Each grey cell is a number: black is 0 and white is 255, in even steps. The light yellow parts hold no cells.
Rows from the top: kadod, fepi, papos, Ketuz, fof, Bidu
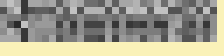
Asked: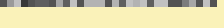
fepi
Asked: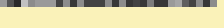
Ketuz

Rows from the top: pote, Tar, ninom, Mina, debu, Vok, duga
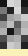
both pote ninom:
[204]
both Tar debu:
[121]
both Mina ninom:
[176]
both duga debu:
[190]
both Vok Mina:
[176]

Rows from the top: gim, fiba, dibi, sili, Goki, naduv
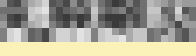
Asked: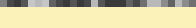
dibi
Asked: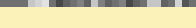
fiba
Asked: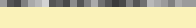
gim
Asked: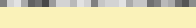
naduv

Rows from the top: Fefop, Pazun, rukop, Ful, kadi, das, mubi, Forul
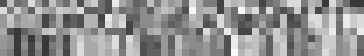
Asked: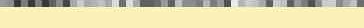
das
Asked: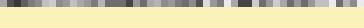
kadi

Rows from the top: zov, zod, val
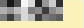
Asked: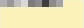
zod
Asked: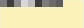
val

